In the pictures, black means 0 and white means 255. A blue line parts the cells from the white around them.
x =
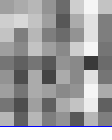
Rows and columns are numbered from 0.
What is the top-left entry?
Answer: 159
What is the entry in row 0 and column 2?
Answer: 183
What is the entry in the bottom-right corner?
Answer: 126
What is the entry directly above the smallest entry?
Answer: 245
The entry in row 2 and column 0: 195
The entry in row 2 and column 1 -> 126
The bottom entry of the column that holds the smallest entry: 183
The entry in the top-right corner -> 195
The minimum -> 58
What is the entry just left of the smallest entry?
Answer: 137
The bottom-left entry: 183
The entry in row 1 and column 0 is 206
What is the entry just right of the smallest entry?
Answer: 107
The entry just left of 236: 195
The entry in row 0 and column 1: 171
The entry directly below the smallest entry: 225

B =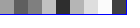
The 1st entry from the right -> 65
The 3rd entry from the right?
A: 222
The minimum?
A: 46

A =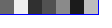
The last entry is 189
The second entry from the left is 240
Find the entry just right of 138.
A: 27
